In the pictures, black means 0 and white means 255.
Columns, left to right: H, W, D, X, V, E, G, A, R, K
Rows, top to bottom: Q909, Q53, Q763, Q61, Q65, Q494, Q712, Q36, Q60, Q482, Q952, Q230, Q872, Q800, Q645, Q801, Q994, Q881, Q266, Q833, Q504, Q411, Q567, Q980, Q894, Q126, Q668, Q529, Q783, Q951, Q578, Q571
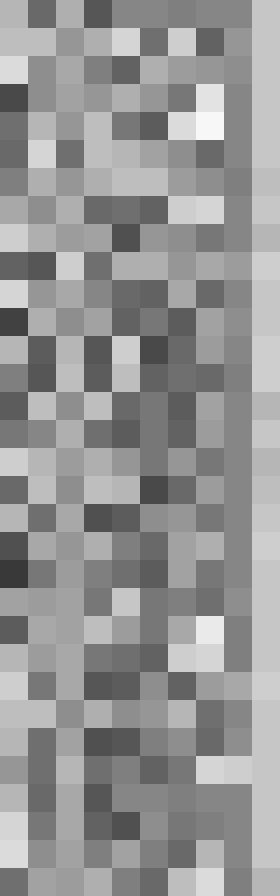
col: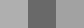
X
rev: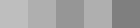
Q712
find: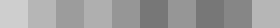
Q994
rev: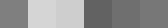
Q980

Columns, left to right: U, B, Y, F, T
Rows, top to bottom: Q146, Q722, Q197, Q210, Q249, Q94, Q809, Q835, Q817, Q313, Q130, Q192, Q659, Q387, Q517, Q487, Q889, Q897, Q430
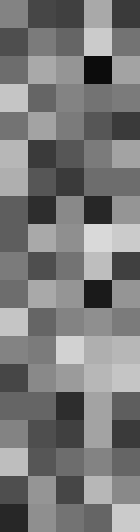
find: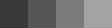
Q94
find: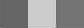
Q722
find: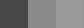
Q387

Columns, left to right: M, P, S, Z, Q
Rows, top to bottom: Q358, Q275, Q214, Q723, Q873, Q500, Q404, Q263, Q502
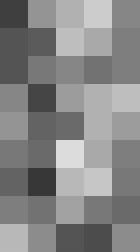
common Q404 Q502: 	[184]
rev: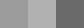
Q873

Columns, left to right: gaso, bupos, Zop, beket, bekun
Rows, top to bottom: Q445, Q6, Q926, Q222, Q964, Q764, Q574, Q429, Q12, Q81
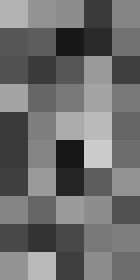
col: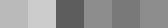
beket
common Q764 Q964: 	[58]

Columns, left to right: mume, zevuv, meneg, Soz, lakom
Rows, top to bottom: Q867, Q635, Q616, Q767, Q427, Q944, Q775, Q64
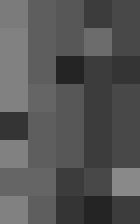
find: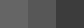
Q767
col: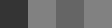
mume
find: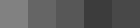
Q767
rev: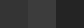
Q616
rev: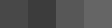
Q767

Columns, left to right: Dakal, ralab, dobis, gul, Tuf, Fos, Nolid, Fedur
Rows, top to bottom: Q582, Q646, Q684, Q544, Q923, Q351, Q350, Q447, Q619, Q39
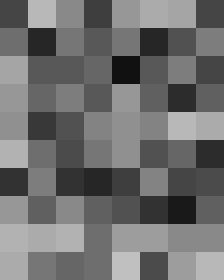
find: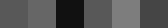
Q684
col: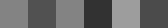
Fos
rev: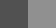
Q351
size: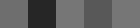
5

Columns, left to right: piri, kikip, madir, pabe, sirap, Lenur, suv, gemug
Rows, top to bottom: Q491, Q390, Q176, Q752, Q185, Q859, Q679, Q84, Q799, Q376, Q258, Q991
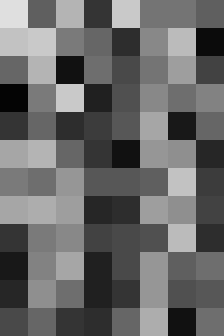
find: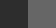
Q991
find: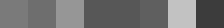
Q679
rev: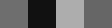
Q991
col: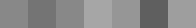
Lenur

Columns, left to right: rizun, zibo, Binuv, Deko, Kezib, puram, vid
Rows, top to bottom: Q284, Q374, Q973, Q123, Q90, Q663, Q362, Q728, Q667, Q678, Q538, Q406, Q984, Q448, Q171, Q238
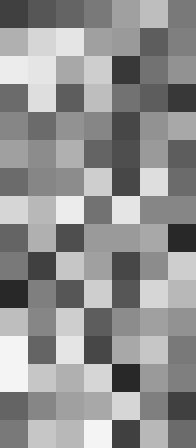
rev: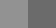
Q90
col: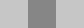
zibo
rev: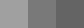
Q284
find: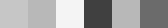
Q238

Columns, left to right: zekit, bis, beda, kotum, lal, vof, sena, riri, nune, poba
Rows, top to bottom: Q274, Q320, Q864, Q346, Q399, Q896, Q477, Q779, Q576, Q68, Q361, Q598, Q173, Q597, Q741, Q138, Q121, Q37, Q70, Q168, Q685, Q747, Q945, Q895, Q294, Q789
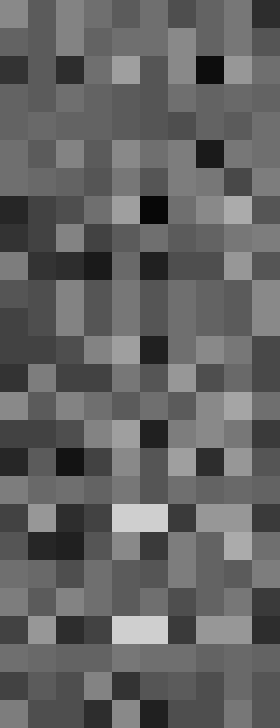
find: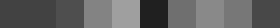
Q173
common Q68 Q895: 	[105]
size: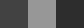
3
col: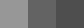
riri
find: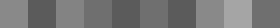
Q741
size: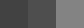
3
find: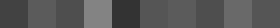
Q294

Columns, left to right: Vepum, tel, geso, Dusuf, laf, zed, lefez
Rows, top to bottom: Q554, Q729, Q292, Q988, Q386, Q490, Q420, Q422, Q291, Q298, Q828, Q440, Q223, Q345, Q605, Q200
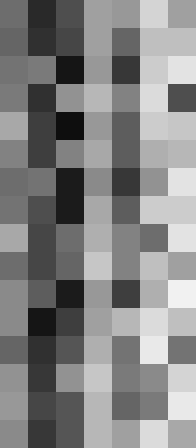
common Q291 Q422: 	[168]
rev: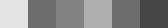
Q291

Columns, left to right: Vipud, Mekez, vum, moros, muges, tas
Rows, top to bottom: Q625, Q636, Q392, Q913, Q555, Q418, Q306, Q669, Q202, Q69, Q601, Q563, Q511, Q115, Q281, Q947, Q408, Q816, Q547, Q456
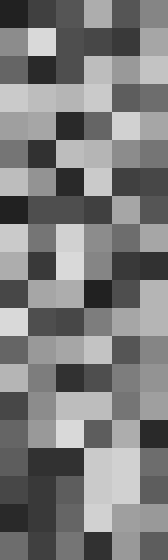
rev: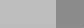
Q281
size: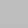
1
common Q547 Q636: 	[57]
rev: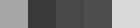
Q636

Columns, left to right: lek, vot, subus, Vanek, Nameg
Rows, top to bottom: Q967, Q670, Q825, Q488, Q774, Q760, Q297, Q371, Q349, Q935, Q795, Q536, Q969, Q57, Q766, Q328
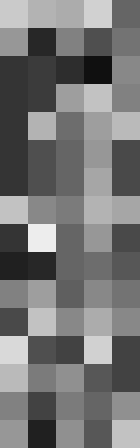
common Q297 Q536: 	[73]
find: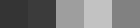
Q488
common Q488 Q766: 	[129]
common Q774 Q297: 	[52]

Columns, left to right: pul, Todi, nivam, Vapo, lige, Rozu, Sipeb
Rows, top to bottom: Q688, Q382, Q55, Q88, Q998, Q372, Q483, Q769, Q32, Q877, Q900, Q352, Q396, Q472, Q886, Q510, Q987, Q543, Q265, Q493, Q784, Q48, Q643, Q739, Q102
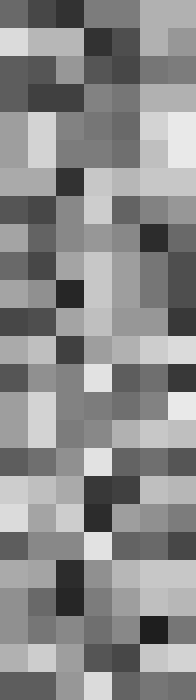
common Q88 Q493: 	[93]
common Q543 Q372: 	[191]
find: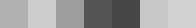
Q739

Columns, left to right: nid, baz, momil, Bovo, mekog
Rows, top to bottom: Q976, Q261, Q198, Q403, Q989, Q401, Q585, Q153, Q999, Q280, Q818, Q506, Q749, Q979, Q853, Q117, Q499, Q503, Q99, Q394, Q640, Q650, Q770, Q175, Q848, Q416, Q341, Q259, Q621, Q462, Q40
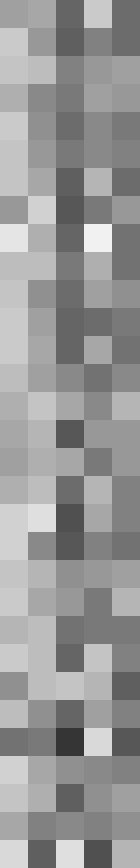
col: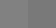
momil
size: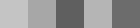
5
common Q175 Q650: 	[202]

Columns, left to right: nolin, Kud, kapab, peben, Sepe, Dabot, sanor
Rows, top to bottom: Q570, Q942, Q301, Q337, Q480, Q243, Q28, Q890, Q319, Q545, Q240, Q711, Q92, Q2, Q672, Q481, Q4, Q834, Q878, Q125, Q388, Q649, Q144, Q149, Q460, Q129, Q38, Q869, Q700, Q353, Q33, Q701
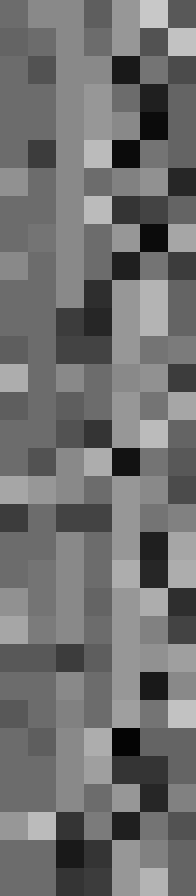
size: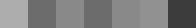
7
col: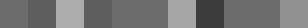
nolin
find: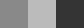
Q890
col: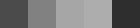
sanor
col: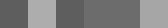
nolin
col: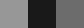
Sepe
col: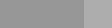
Sepe

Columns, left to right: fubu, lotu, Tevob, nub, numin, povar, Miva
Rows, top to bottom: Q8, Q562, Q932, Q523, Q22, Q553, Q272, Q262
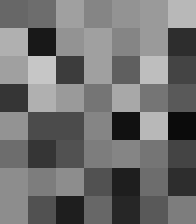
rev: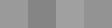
Q562
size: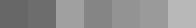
7
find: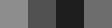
Q272
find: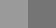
Q523
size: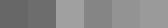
6
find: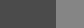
Q22
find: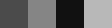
Q22

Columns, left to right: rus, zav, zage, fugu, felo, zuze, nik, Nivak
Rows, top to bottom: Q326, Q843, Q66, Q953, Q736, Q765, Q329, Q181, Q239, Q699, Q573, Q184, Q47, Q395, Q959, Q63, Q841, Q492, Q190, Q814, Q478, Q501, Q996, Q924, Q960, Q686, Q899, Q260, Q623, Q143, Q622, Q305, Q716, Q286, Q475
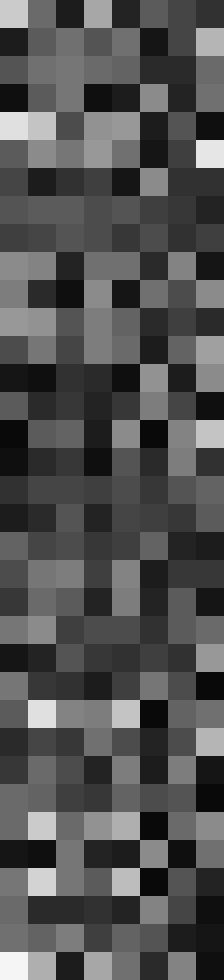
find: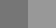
Q765
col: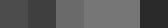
zage
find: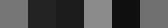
Q622
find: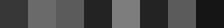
Q501

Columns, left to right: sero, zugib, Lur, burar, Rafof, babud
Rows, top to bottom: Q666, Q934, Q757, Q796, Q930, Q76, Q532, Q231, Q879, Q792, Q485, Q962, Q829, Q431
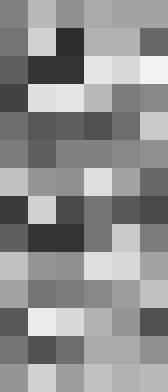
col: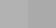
burar
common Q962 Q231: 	[87]
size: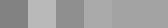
6
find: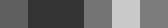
Q879
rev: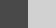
Q231
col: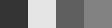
Lur
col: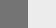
zugib

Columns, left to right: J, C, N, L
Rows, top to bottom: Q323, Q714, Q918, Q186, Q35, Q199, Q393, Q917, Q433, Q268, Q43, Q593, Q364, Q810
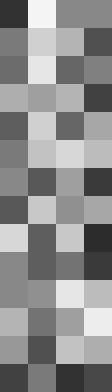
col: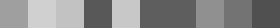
C
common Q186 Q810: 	[65]
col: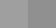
N

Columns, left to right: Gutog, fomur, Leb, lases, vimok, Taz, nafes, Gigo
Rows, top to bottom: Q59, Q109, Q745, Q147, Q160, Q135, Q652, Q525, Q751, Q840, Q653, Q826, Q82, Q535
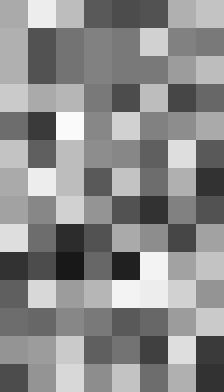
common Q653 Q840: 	[243]
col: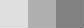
nafes
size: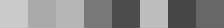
8
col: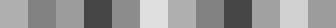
nafes

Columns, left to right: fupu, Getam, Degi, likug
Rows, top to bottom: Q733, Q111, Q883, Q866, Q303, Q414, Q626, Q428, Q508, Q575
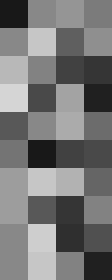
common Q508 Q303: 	[136]
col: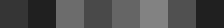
likug
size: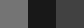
3

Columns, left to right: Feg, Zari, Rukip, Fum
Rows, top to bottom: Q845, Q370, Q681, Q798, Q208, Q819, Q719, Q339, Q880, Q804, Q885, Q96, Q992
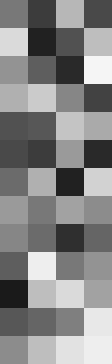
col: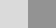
Feg
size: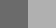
2

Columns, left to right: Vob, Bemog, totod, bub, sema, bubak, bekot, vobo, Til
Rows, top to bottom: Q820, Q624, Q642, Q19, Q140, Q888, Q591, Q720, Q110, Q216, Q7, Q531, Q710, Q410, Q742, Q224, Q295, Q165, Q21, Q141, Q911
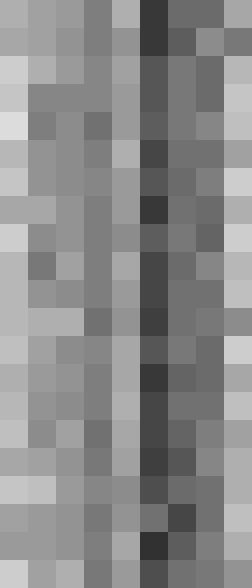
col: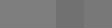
bub
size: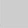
1
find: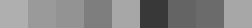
Q410
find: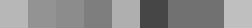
Q742
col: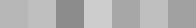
Til
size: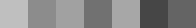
7

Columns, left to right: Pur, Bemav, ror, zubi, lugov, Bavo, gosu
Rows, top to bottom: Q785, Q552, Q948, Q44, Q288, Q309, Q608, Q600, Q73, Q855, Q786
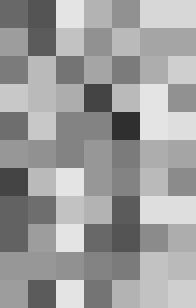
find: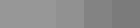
Q855
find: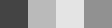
Q44
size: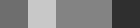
5
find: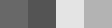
Q785
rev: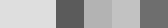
Q600
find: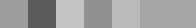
Q552

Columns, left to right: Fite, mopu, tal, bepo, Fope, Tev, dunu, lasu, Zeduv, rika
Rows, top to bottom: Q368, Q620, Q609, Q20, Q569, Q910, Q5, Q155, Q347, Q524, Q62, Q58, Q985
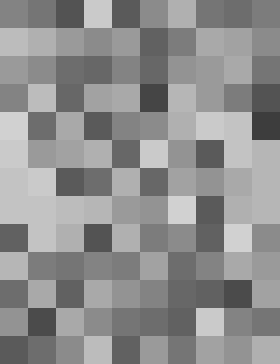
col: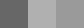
Fope
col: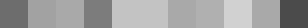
Zeduv
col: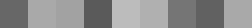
tal
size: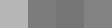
4
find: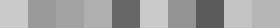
Q910
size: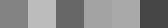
6
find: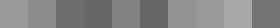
Q609

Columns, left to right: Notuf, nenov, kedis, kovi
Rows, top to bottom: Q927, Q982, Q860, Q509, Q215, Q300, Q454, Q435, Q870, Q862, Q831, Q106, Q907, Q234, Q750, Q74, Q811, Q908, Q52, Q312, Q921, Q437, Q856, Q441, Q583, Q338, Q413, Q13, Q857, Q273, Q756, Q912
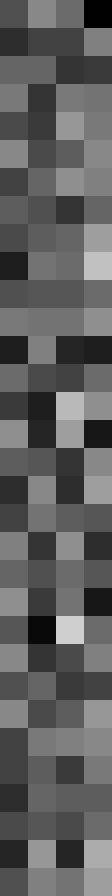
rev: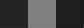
Q907
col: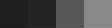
nenov
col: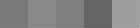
kovi
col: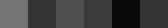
nenov

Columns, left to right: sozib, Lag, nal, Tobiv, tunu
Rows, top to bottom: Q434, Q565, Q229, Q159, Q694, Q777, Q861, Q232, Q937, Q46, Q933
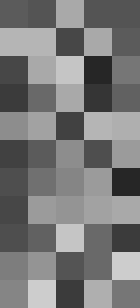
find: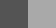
Q434
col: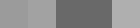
Tobiv
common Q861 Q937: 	[78]
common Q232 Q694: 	[162]
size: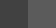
2

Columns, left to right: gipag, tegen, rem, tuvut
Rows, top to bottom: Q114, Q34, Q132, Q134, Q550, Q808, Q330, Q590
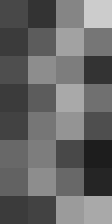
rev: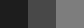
Q808
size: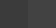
2
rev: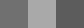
Q134
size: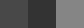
3
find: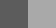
Q134
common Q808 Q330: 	[104]

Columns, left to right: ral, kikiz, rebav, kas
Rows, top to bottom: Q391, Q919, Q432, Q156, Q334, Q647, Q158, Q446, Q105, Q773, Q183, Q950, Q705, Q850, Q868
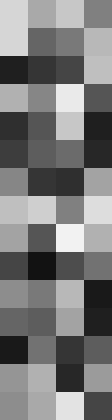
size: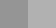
2
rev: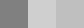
Q446
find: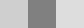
Q446

